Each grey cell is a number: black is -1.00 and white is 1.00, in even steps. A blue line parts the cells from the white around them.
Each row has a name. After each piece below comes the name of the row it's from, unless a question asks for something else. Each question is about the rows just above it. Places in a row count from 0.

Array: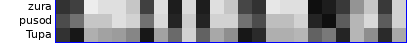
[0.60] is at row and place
pusod, 9
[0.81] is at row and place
zura, 15
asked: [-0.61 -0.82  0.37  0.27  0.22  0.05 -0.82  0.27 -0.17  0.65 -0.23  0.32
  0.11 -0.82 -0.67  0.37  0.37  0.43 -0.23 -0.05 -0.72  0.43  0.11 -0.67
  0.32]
Tupa
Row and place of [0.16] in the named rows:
zura, 21

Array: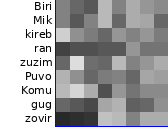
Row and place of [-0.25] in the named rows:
gug, 5
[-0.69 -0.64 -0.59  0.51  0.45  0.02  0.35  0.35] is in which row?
zovir
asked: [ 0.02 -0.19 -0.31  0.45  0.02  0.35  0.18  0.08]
Biri
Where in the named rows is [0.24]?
Puvo, 7
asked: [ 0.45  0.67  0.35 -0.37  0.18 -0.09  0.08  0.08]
Komu
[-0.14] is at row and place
zuzim, 2

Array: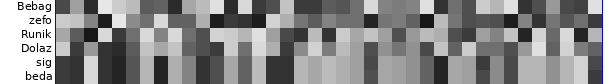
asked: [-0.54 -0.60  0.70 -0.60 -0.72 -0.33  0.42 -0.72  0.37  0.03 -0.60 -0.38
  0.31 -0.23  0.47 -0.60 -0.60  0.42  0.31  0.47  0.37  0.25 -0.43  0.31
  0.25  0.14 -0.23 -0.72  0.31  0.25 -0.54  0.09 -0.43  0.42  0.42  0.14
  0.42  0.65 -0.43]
sig
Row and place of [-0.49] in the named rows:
Bebag, 37
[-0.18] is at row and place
Runik, 35

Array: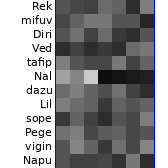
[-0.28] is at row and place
Pege, 3
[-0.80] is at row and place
Nal, 5
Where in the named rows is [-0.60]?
Napu, 4
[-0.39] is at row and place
dazu, 3

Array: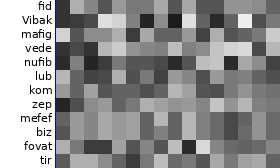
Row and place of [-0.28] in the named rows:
tir, 0
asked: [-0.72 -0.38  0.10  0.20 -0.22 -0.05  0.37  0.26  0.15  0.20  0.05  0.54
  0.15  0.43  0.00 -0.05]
zep
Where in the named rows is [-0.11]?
kom, 15

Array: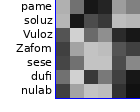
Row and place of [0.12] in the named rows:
Vuloz, 3
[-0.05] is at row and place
dufi, 3
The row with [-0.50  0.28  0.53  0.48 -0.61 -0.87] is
nulab

